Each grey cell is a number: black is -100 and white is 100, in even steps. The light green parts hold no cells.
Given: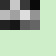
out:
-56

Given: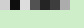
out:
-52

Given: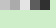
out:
-27

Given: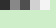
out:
64

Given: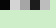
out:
-78

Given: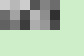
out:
3

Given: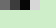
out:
-95

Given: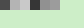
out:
14

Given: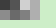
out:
63

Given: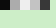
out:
53
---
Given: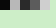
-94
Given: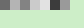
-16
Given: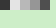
-58
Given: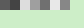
-29
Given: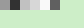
21
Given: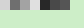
66
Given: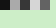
-86
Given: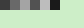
-53
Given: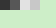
-59
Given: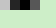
54
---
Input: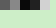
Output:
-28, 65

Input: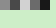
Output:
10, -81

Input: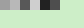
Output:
25, -39

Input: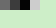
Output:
-16, 61

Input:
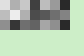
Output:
76, -68

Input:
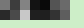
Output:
-7, -26

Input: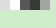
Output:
73, 29

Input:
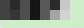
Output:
-48, 65
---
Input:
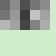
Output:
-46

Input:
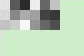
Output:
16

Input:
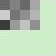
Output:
21

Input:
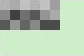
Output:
7

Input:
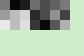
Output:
-94

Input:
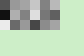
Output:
-44

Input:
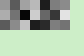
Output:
-67
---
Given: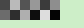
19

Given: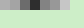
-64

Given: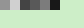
-30

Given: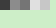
76

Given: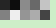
-18

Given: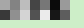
-46

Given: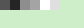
29

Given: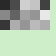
54

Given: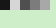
-3

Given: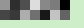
73
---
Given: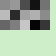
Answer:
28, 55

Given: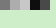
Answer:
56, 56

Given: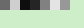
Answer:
-71, 79

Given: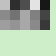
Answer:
32, 78

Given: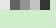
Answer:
16, 80

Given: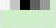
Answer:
-97, 92

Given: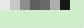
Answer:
-26, 83

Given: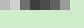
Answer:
-51, 64

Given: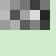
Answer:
29, 71
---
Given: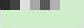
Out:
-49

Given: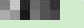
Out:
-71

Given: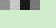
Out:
-6

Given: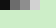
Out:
-15

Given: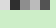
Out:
-35

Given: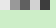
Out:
-25

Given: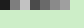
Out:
-41

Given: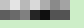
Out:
-71

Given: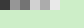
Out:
-9
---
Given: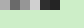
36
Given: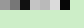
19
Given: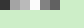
-59
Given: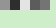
16
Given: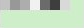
53
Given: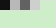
-87
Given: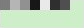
-3
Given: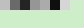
50
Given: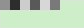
14
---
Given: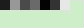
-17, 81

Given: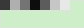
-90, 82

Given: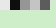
18, 82

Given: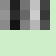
-19, 60

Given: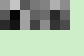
-23, 54

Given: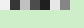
-40, 89
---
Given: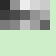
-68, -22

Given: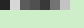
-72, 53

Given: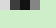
71, 4

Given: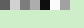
-26, 26

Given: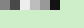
3, -85

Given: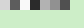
68, -37

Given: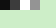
-89, 16
